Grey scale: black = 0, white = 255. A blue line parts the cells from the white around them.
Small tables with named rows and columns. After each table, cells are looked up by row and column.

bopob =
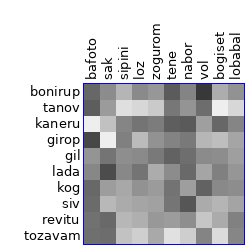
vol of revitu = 198
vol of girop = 182
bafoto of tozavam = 111
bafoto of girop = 71
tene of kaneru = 94
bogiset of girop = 190
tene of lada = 140
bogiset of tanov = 238
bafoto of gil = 148

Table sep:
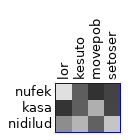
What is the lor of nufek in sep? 224
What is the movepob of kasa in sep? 175
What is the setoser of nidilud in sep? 197
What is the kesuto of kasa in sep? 95
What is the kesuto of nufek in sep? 94
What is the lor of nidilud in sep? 141
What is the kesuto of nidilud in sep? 181
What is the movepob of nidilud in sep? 97
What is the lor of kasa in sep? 52
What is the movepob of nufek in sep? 50
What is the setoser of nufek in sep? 67
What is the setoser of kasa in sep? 69

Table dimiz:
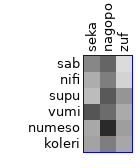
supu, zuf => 149
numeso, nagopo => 42
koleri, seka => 163
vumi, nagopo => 108
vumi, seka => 85
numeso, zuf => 158
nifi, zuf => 211
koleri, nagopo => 126
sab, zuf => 219
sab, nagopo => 101

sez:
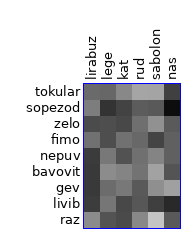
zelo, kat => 72
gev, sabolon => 143
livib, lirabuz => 60
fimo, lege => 78
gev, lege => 108
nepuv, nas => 96
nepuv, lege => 120
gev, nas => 160
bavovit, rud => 115
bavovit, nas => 84
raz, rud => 136
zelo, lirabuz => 75
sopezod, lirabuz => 125
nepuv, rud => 112
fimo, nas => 96
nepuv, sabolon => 132
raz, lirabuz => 139
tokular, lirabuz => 106
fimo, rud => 104
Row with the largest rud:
tokular

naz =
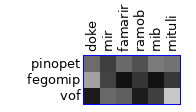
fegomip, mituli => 56
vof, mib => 63
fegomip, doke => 162
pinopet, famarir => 106
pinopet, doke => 108
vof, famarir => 94
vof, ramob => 28
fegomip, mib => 18
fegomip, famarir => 18
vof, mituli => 199
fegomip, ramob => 53
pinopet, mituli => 114
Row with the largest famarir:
pinopet

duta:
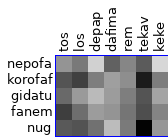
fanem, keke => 132
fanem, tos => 62
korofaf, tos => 84
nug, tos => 89
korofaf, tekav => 27
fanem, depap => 156
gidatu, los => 154
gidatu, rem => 126
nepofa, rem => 134
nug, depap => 113
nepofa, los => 121

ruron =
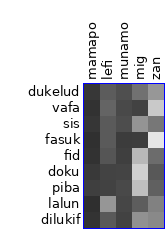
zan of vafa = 201
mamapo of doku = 57
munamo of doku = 68
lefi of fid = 85
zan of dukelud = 151
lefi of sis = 90
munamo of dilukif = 66
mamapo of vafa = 50
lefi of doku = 67
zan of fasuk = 230
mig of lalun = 93

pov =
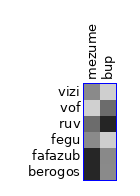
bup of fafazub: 137
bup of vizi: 207
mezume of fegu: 138
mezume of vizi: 138
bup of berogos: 138
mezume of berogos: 38
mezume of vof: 208
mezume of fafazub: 38
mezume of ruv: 108
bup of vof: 108
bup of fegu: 206
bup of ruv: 37

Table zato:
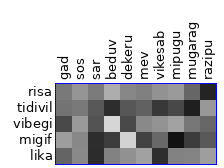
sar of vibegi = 83
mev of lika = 161
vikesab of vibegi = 147
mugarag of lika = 132
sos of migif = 136
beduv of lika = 130
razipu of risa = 36
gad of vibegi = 73
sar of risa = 123
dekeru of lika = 145
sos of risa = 149
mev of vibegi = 137
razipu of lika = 158
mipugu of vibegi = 162
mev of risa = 128
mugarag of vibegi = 119
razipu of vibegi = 103
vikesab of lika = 46
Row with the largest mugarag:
lika

